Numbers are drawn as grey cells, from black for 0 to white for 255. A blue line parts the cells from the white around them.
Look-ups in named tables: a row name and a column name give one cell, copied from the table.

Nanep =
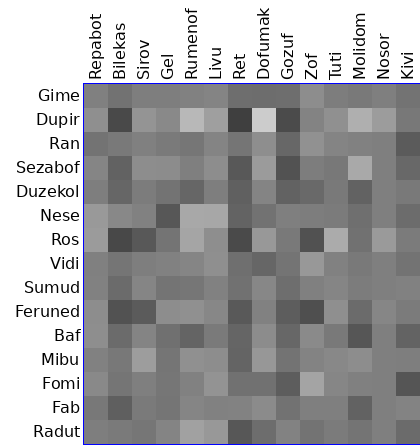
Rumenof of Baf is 100
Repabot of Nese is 153
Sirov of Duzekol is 124
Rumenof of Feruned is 144
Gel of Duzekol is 115
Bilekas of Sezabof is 98
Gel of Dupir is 137
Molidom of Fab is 98

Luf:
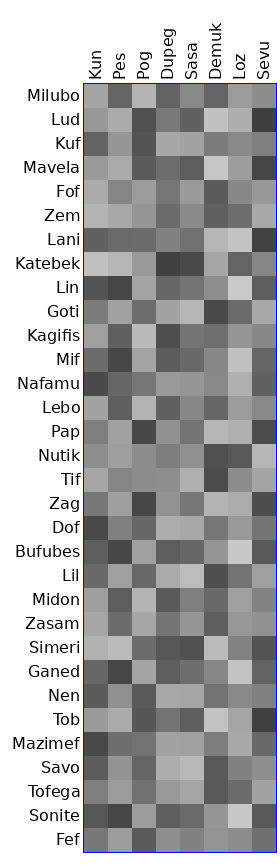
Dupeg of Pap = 145
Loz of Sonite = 200
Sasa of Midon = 127
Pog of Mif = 164
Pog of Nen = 90
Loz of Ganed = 195
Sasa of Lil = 188
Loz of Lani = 195
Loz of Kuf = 137
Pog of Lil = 104
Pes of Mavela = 170
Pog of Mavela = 91
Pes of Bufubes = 72
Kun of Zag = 119
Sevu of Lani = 66
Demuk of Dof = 118
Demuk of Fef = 148
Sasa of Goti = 181
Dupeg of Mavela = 109
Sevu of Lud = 62
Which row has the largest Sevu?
Nutik

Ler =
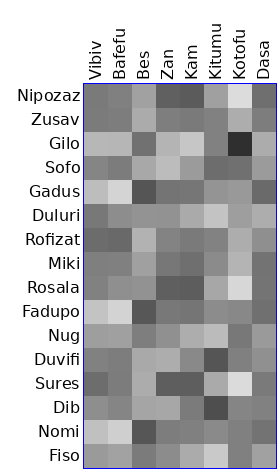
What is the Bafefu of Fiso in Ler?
162
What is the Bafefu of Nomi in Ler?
207
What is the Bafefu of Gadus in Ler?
212
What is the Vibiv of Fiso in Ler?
154
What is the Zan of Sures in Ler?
94
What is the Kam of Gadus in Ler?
118
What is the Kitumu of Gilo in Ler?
129
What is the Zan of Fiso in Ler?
140
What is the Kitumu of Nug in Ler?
187
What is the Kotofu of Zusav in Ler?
173
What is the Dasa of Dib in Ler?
129
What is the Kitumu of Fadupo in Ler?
140
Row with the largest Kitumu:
Fiso

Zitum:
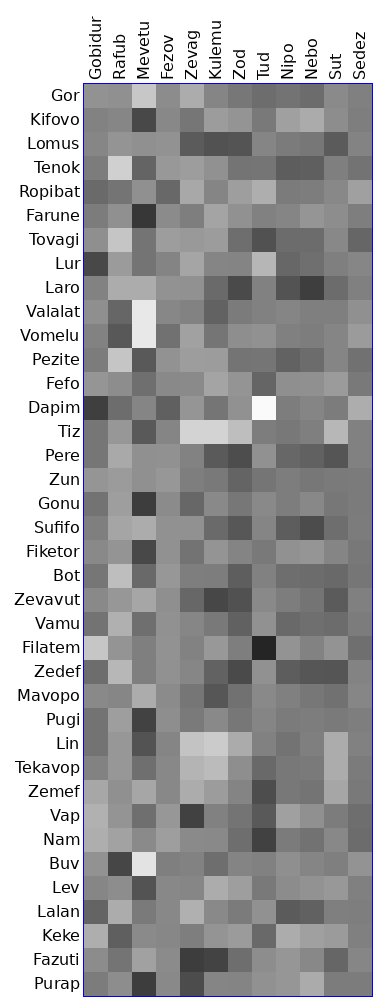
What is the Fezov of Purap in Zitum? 137
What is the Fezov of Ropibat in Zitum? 104
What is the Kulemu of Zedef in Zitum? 98
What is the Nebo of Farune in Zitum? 149
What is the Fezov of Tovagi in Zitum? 157
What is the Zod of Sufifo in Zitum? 87
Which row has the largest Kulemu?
Tiz

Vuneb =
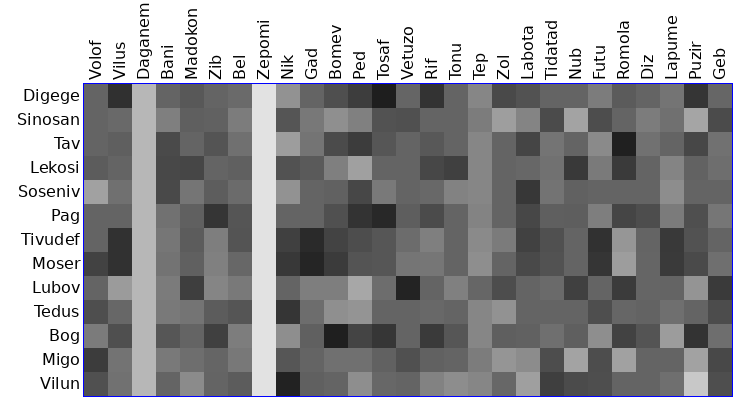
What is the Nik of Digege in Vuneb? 146
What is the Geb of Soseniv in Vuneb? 100
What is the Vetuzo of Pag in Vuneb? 94
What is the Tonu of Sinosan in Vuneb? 100
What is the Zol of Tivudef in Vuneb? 123
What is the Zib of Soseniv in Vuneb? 93
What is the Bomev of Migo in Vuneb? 112
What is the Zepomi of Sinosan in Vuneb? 226
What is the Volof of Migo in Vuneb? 60
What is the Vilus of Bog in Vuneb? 79
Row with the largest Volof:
Soseniv

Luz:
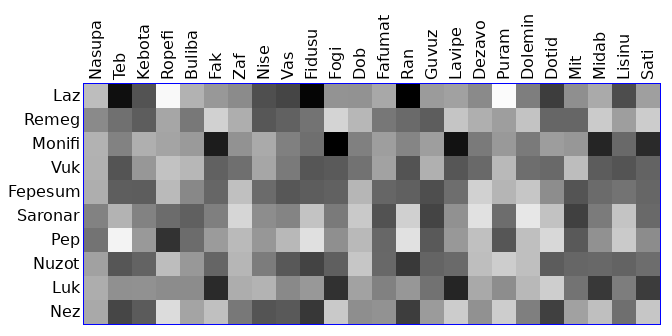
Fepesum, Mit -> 84
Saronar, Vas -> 132
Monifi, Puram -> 153
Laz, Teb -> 15
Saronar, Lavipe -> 145
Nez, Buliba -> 164
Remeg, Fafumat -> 119
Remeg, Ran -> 106
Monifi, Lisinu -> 105
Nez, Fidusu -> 55
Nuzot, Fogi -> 95
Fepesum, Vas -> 87

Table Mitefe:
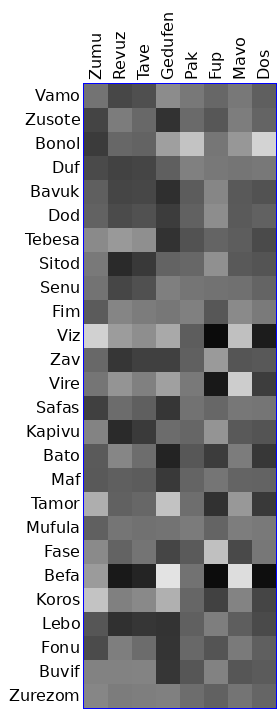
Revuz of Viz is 156
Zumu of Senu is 115
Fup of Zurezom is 97
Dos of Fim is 122
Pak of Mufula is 123
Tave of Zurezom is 126
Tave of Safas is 95
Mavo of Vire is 205
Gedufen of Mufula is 115
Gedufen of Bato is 35

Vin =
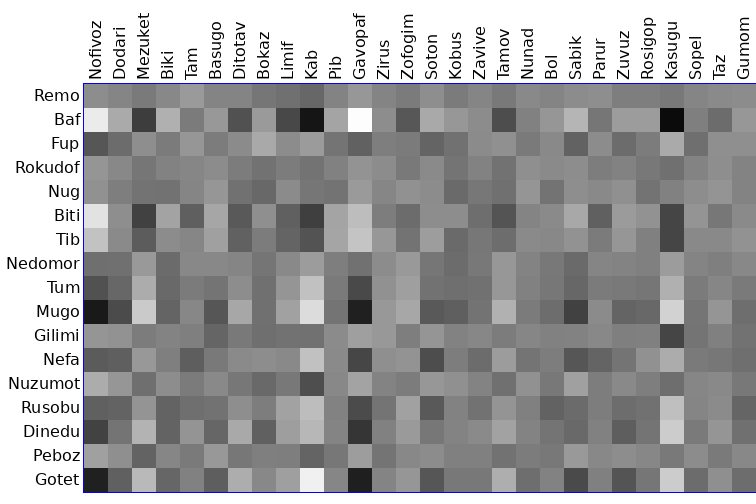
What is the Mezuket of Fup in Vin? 142
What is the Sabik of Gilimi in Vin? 130
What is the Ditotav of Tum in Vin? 141
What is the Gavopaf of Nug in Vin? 154
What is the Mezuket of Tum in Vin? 172
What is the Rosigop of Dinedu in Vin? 116
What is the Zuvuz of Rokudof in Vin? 130

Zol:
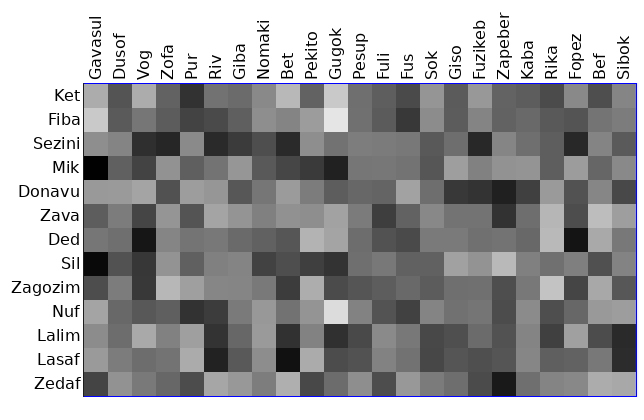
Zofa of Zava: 149
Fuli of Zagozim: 93
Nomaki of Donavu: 118
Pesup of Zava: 123
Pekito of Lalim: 130
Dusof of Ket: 84
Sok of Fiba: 140
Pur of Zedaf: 76
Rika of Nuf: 78
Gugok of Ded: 164
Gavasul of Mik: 1
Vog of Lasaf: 109

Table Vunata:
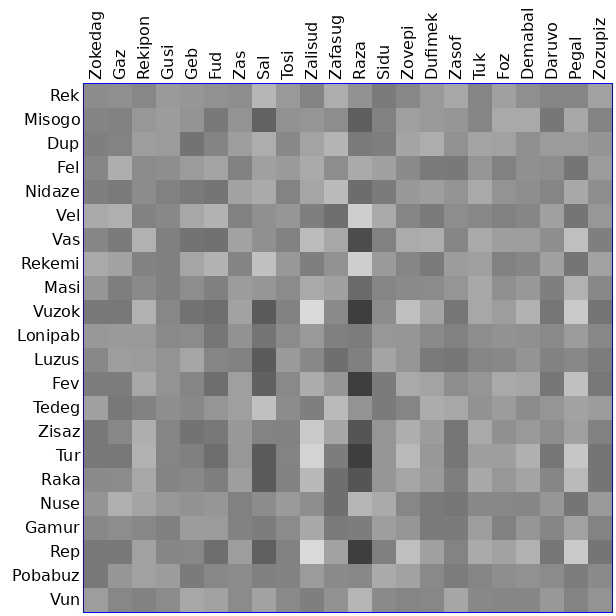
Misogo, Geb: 148
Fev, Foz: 169
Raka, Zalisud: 184
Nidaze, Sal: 170
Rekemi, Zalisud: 127
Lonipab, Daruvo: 137
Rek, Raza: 146
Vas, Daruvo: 142
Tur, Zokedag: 120
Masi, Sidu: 133
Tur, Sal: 91
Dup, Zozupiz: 148
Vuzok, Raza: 62
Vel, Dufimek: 122

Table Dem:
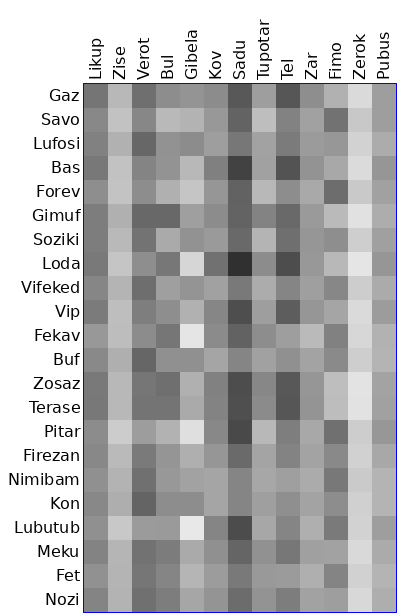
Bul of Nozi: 125
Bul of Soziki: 170
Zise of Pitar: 204
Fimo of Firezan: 137
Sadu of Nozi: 108
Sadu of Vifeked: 121
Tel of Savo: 130
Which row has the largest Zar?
Fekav

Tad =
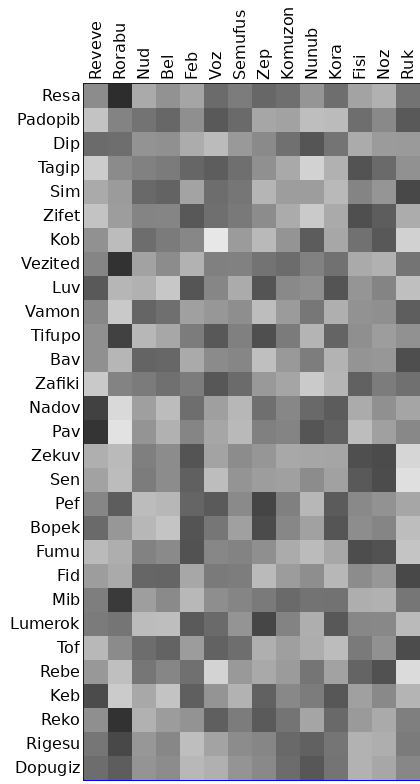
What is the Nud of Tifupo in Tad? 183
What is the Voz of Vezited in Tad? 128
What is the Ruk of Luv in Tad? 191
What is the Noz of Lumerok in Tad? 136
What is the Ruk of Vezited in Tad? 116
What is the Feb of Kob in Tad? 135
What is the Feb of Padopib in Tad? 143
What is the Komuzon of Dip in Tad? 112
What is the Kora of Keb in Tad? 87
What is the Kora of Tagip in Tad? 177
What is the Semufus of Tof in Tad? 110
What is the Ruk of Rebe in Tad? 219
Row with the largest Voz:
Kob

